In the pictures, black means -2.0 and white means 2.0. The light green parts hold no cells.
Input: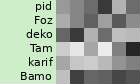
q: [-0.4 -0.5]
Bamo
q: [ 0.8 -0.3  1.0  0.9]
deko
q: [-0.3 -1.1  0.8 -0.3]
pid
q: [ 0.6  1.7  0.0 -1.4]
Tam
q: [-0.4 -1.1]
deko
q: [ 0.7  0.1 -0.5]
Foz

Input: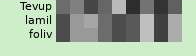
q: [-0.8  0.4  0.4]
foliv
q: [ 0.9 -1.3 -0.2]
Tevup

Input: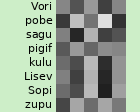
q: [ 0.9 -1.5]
Sopi
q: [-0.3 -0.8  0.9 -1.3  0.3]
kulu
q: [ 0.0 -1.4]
sagu
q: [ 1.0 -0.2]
pobe
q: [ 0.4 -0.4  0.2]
pigif
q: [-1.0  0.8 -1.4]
Lisev
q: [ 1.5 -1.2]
pobe

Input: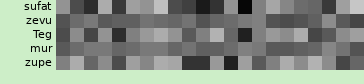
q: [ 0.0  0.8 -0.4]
Teg
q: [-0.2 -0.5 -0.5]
mur
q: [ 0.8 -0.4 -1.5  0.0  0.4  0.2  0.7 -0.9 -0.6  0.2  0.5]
Teg
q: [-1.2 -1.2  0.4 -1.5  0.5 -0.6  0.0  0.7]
zupe

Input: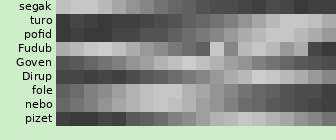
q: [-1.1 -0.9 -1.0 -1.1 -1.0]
turo
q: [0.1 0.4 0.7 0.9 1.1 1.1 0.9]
pofid
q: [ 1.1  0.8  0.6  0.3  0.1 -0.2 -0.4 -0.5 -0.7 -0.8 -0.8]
fole
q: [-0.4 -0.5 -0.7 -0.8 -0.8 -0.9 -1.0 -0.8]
segak
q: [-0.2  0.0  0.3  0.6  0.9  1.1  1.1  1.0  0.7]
turo
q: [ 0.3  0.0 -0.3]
nebo

